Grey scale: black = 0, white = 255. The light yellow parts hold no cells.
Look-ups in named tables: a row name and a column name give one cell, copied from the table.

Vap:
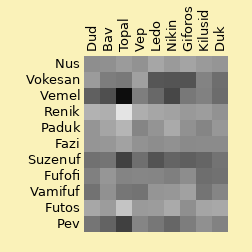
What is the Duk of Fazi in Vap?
139
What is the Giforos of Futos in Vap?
143
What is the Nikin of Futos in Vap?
170
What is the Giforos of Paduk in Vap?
145
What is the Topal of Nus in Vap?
155
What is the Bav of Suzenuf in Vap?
116
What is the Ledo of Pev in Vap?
119
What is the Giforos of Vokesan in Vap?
83
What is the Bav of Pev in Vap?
99
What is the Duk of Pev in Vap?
130
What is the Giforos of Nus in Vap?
164

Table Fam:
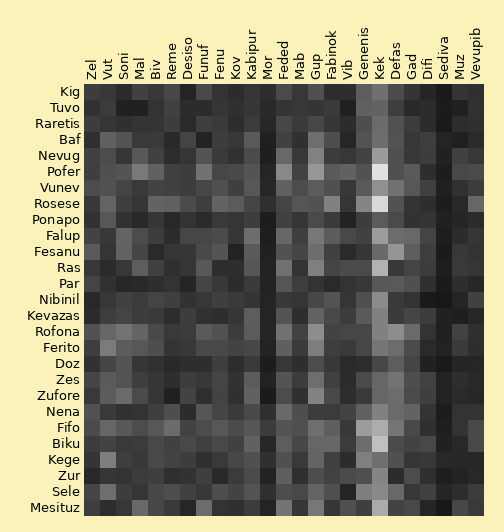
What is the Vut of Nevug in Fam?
76
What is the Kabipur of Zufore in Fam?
97
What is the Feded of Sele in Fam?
77
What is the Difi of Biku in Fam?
72
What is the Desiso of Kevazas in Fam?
61
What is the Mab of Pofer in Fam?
66
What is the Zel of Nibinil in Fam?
40
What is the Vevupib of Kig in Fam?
48
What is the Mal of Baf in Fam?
57
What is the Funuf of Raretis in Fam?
63
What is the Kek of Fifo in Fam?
172
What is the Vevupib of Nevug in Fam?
55
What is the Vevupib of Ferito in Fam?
46
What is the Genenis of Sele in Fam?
126
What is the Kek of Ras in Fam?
178
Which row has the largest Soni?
Rofona

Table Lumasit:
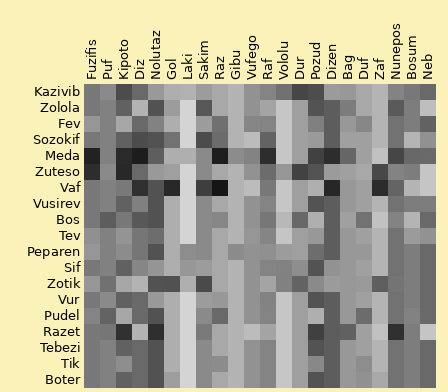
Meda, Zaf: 193
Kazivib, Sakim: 156
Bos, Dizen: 93
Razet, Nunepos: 48
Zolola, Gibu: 179
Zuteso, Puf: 138
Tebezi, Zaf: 180
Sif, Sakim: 156
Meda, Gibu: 140
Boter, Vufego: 146
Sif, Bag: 152
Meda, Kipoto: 42
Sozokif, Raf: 99
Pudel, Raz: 105
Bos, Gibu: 179
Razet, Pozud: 64
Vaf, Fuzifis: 120

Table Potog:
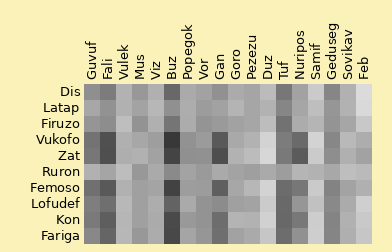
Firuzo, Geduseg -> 148
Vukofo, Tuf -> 124
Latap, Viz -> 183
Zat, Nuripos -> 91
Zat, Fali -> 79
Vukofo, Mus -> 167
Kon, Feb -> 201
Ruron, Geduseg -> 168
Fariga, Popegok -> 165
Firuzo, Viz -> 176
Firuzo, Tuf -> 114
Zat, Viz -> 162
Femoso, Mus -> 160
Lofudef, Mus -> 160

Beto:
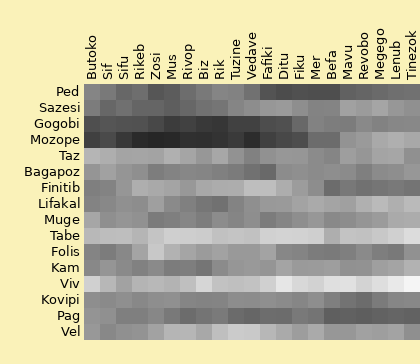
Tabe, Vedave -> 193
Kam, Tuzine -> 150
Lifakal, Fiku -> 163
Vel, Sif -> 136
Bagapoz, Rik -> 128
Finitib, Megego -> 117
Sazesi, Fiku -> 142
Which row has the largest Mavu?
Viv

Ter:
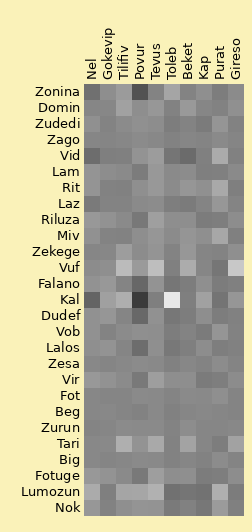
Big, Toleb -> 130
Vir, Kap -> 123
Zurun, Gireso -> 136
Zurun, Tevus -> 138
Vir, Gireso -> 140
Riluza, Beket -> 142
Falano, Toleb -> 118
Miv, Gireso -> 128
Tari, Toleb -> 130
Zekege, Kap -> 133
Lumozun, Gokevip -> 127
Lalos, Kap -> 141
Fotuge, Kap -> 124
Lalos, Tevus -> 143
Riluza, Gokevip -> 146
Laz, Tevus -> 140
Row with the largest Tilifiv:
Vuf

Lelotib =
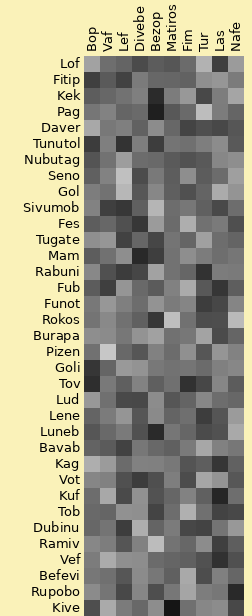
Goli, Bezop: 120
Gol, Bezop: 135
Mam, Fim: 142
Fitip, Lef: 66
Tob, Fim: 176
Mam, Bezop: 62
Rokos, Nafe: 186
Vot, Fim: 76

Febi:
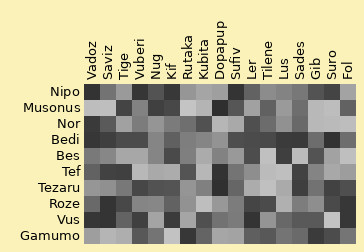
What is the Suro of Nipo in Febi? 68
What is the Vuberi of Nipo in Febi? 54
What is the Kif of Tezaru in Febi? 84
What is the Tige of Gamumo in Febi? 174
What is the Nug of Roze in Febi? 135
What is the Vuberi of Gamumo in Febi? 88
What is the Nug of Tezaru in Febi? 82
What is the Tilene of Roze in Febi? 75
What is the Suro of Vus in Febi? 195
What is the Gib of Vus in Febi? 89
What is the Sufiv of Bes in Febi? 153
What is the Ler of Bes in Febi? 77
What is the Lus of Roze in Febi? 176
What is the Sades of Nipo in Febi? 120
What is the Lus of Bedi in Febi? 59
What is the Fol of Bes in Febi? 191
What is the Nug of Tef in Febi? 169
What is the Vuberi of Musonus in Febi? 130
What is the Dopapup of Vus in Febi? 114

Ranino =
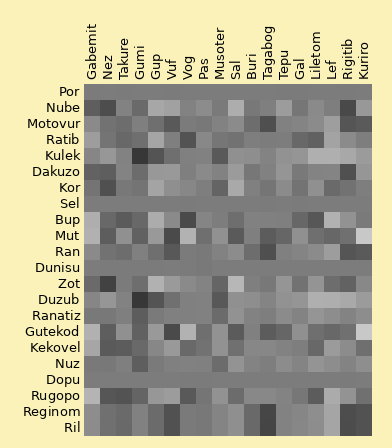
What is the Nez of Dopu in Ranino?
124
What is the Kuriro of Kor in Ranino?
126
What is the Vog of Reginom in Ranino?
122
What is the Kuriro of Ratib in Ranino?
126
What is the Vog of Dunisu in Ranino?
123
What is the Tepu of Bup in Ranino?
127
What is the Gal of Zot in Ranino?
114
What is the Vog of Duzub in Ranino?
128

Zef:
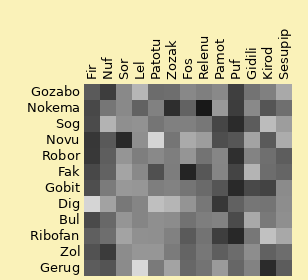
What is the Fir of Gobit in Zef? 78
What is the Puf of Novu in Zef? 86
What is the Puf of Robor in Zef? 47
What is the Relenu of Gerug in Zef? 115
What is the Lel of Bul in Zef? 133
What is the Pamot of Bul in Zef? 130
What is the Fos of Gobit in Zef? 117
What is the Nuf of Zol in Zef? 59
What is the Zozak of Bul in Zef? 140
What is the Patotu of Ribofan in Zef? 143
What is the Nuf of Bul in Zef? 104
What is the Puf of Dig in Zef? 97
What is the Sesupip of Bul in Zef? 143
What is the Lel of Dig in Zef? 133
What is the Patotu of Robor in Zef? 137
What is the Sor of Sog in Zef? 143
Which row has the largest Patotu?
Novu

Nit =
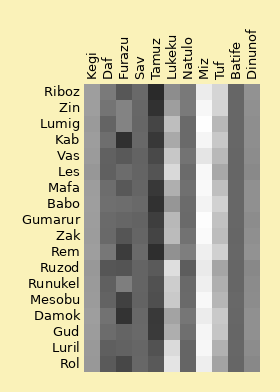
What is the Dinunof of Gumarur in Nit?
140
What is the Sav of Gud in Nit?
105
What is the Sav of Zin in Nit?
103
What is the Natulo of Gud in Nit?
111
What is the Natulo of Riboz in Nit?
121
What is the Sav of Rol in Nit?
103
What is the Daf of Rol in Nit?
90
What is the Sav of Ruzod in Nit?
100
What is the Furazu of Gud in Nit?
100
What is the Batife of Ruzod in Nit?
102
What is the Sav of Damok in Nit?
104
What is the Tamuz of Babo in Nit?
49

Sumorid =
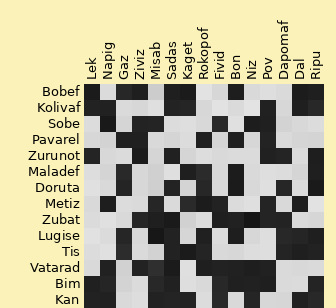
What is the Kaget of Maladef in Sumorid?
31
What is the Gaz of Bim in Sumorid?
211
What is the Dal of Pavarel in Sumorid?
213
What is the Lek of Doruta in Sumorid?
224
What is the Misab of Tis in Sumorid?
210
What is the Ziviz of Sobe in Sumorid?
35
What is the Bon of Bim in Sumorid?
32
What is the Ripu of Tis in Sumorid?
34
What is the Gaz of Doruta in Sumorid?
36
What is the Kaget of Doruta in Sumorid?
212
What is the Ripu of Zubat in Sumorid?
214
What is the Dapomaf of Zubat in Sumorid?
35
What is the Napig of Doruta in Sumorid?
217
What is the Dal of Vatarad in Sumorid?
216
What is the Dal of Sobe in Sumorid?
216
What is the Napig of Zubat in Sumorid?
224
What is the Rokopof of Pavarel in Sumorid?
32
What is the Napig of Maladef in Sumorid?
212

